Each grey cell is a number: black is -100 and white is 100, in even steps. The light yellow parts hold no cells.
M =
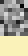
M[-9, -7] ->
-64
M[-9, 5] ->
-4
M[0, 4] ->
-27
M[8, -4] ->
-29
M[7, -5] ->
40
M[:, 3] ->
[53, 33, -1, 19, 59, -14, -24, 10, -29]
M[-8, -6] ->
26
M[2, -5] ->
-43
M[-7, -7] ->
35
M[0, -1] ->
61
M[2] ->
[35, -4, -43, -1, 14, 1, -66]
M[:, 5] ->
[-4, -97, 1, 76, 19, -35, 63, 28, -22]
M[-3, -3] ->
-30
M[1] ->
[34, 26, 47, 33, 46, -97, 58]
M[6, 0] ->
42

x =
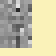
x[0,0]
9
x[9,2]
-4
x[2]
[16, 13, 33, 7, -67, 15, 21, -28]
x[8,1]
12
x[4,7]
6
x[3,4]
41
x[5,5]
10
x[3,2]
7
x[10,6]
16
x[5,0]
26
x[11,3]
17
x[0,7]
26
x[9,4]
-42
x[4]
[9, 12, -8, -14, 8, -19, 16, 6]
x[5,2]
6
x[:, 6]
[27, 22, 21, 8, 16, 16, 12, 18, 10, 20, 16, 18]
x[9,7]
-28
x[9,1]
7
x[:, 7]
[26, -18, -28, 51, 6, 11, 57, 28, 25, -28, 68, 35]
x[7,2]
28
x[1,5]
10
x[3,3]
38
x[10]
[6, 24, 2, 37, -34, 12, 16, 68]
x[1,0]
35

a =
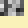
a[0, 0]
21
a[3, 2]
46
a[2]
[24, -50, 41, 29, -74, -53]
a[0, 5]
-25
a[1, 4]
24
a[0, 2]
59

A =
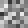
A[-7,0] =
24
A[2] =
[68, 31, -11, 9, 4, -25, 22]
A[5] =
[65, 30, -33, 52, 30, -20, 39]
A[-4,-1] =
-9
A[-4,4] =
-12
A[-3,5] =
22
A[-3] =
[0, 75, 59, -27, -11, 22, 41]
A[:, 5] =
[46, 10, -25, 82, 22, -20, 25]
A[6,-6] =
11
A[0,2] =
-57
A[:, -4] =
[13, 27, 9, 73, -27, 52, -10]

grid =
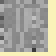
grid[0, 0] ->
-21
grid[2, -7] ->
8
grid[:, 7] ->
[32, 9, 32, 33, 35, 32, 28, 12, 8, 6, 8, 5, 35]
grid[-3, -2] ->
38
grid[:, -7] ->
[8, 31, 8, 7, 10, 8, 10, 8, 34, 33, 33, 32, 9]
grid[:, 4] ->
[36, 13, 35, 34, 33, 30, 32, 34, 8, 6, 6, 29, 30]
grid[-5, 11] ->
31
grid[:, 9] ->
[30, 9, 36, 29, 31, 30, 34, 6, 6, 11, 9, 5, 29]
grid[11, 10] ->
5
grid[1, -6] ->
6
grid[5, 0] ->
-2
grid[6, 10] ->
6
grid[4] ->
[-33, 9, 6, 10, 33, 10, 34, 35, 52, 31, 6, 8]
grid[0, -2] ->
32
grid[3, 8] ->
12
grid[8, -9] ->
8
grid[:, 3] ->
[8, 8, 11, 5, 10, 7, 11, 9, 8, 8, 8, 8, 7]
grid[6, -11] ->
8
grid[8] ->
[19, 35, 31, 8, 8, 34, 6, 8, 20, 6, 5, 31]
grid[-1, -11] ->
9
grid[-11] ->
[38, 9, 8, 11, 35, 8, 35, 32, 22, 36, 9, 5]
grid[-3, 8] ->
46
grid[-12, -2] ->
31
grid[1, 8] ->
8

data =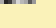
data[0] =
34
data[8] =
19
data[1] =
-71

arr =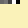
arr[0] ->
-19
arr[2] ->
-50
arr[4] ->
-97

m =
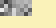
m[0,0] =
7
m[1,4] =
23
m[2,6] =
41
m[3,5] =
26
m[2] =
[85, 30, -1, 68, 29, 1, 41, -23]
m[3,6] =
-40
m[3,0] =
-31

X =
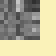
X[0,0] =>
-23
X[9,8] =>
-34
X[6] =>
[-5, -24, -4, -12, -41, -22, 0, 2, 9, 5]
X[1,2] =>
-32
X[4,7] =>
-1
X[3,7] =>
-1
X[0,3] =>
-20
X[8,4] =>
-40
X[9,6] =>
-31
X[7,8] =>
38
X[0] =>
[-23, 5, -37, -20, 55, 12, -41, -47, -62, -53]
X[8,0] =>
-13
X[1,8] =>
-38
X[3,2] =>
-5
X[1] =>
[-8, -8, -32, -20, 39, 18, -32, -42, -38, -33]
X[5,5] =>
-25
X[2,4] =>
51
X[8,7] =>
4
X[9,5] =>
13
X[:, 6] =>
[-41, -32, -40, 2, 1, -18, 0, -2, -1, -31]
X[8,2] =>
-4
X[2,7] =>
-45
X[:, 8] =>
[-62, -38, -57, 17, 35, -32, 9, 38, -1, -34]
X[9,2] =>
-27
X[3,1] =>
-31

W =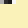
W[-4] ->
39
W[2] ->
-78
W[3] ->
94

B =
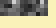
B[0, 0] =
-42
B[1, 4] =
-6
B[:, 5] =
[-42, -52, -37, -57]
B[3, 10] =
-32
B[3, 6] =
-46
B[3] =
[-49, -39, -20, -20, -15, -57, -46, -8, -14, -77, -32, -47]
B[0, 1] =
-41
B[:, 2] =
[-24, -74, -5, -20]
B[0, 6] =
-51
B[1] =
[-32, -65, -74, -5, -6, -52, -61, -74, -46, -30, 13, -20]
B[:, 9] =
[-60, -30, -12, -77]
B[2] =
[-17, -26, -5, -9, -24, -37, -63, -59, -45, -12, -24, -41]
